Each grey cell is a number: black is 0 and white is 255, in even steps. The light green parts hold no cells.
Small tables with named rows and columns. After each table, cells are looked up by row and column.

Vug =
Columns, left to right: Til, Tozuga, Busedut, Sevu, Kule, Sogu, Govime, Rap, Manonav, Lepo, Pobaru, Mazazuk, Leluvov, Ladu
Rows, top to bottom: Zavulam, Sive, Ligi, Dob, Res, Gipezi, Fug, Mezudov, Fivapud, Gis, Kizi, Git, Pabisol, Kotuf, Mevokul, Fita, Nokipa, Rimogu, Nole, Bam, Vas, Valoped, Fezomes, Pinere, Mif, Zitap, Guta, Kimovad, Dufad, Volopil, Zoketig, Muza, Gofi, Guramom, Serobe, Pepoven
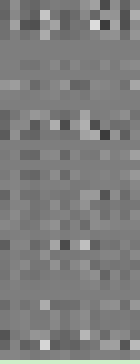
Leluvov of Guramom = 136
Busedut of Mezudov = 126
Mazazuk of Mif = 115
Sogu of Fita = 137
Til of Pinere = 125
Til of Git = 100
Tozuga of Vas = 131
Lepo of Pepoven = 128
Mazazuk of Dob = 145
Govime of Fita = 103
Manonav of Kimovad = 135
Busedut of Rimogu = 106
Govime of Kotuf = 115
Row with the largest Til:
Fivapud

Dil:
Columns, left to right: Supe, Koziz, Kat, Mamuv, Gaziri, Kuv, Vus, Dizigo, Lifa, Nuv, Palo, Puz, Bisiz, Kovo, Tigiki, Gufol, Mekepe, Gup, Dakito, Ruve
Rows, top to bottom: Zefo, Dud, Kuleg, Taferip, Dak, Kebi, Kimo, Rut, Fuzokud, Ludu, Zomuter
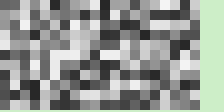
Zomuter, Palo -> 74
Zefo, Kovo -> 79
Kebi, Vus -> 236
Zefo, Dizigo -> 163
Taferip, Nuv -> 172
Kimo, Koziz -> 182
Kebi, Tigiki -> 206
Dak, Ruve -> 194
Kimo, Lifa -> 62
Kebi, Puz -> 238
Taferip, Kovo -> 105
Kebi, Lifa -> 183
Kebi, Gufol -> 151

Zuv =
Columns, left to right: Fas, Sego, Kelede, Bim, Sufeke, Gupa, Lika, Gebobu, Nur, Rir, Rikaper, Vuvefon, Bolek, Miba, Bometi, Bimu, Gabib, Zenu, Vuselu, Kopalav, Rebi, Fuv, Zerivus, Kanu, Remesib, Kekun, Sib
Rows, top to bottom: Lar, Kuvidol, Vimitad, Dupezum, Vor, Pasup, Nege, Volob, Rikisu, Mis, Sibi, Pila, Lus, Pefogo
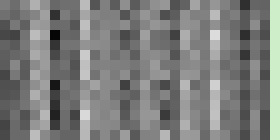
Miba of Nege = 118
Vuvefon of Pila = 143
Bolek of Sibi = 82
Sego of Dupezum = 67
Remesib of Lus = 87
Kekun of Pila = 139
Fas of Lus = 68
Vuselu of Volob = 150
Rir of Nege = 129
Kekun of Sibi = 121
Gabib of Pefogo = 182
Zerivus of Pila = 103
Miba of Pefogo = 89
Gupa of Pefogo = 111
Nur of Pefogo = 183
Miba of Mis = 96
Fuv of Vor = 185

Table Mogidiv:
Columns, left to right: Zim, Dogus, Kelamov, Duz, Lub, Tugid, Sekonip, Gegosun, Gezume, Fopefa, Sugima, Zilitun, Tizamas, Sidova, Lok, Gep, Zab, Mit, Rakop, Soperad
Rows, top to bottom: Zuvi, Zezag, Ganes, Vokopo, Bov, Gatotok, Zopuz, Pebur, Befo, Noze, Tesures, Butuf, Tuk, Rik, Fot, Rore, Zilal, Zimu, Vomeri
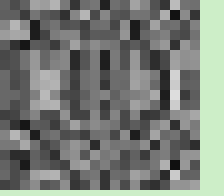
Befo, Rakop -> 96
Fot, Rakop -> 72
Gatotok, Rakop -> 144
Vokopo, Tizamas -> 149
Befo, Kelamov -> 90
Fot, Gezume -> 132
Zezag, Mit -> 18
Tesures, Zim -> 104
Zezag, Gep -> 90
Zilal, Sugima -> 126
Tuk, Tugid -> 60
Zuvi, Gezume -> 109
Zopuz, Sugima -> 30
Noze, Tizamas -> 119
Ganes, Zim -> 133
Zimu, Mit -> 202
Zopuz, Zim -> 75
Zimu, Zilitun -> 108
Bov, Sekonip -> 108
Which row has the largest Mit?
Noze

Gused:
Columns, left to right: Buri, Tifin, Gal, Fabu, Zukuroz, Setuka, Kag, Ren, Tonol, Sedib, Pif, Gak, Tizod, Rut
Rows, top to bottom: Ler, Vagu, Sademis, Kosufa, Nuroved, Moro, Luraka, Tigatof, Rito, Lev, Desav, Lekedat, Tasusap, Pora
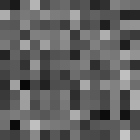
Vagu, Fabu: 115
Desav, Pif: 72
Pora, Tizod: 196
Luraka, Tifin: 89
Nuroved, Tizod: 29
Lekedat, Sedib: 34
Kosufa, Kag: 143
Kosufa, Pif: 174
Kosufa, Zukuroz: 125
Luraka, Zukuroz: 67
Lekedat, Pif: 12
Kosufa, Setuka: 116
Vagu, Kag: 121
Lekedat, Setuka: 102
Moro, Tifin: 99
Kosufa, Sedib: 115
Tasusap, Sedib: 86
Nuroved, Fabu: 89
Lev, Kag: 127
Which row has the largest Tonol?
Rito

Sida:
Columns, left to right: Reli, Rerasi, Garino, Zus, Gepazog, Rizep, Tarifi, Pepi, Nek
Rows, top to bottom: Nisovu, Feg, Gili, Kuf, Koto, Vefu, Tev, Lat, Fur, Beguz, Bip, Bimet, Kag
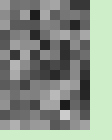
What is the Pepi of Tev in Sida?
137
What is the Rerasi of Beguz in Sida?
111
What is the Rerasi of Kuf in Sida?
125
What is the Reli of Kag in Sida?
152
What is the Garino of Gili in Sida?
88
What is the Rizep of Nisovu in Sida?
165
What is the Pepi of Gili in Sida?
36
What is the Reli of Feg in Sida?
140
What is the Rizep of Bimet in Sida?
94
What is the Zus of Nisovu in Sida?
109
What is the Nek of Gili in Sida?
97
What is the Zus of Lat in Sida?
75
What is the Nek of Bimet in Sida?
83
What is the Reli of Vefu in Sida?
145
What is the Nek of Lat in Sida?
49

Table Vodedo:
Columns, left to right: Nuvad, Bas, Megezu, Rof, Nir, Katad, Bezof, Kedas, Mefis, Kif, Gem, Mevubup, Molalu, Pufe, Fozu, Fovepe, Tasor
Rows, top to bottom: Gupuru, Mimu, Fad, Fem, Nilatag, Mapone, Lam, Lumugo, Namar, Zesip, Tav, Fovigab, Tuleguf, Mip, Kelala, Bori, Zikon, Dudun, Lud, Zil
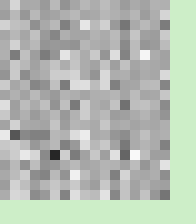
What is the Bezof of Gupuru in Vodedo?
147
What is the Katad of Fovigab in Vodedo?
183
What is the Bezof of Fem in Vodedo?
175
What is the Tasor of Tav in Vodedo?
139
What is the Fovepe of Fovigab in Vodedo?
166
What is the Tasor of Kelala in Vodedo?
129
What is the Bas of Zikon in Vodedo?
185
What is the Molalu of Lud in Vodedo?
195
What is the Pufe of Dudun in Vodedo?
170
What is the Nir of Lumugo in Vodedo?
174
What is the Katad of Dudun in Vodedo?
185
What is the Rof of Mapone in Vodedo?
158

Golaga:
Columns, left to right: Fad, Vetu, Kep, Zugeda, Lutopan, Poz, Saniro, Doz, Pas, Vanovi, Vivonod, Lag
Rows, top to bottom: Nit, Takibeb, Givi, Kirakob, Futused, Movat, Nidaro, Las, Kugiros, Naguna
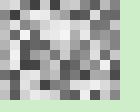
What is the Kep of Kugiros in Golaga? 226
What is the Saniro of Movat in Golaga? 203
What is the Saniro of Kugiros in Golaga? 137
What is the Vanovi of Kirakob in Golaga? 137
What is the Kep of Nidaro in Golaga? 66
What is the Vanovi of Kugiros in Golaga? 238
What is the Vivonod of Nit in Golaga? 187
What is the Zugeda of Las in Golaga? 230
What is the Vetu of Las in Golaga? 78
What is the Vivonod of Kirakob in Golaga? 152
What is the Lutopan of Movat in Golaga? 178
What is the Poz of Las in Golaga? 190
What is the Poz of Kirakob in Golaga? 233

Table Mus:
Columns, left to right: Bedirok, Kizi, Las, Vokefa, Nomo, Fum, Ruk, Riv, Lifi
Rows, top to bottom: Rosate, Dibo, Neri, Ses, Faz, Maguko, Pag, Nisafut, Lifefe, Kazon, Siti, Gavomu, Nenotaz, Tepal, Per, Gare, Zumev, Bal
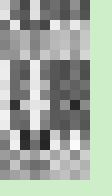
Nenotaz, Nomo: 127
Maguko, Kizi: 147
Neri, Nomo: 71
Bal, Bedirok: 148
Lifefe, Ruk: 113
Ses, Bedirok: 138
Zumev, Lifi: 178
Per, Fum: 236
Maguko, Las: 203
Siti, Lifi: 138
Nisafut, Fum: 87
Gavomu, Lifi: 91
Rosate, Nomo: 92

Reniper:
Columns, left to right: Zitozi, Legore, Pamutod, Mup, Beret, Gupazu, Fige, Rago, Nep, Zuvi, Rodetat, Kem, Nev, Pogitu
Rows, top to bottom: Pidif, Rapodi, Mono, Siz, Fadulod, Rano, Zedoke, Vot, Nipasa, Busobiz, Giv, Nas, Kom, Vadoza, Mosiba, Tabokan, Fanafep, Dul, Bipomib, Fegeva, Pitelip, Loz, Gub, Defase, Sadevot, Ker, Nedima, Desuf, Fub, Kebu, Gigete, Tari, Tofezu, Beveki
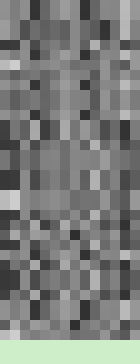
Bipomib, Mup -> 73
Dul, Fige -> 108
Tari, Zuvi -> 102
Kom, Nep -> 151
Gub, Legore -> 117
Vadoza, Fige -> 169

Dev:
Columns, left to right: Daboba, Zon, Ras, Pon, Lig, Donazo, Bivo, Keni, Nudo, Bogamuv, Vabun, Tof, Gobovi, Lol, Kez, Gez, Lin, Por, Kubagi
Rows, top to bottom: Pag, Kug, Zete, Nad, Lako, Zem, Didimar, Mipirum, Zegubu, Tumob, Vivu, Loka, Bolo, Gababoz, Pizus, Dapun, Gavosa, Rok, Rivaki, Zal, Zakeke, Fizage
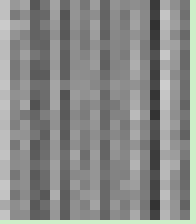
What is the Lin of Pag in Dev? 170
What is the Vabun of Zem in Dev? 100
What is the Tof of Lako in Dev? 134
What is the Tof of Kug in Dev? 141
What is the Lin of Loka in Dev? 181
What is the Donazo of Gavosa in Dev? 160

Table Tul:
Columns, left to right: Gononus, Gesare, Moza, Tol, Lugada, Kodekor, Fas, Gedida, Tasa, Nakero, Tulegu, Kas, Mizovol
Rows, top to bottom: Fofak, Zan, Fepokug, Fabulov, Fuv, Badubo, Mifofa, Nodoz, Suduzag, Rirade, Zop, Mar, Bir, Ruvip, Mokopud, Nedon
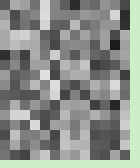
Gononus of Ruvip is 75
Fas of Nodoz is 155
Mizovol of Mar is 192
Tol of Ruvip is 125
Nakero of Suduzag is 176
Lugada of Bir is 74
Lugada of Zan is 220
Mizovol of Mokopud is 197
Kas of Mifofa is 89
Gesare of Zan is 76
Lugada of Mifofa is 159
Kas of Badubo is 142

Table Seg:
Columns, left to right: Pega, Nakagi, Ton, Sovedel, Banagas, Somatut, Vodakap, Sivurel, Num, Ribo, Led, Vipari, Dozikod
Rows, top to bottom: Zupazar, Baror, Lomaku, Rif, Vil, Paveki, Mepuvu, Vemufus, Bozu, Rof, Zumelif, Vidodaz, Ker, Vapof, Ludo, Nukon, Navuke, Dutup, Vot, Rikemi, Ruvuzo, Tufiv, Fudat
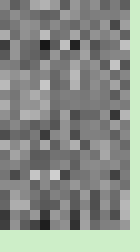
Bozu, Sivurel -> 178
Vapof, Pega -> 77
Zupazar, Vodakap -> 93
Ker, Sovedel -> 94
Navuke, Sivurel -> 96
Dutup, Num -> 117
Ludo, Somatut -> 95
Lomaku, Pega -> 105
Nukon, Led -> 167
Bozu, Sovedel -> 127
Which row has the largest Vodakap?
Vil

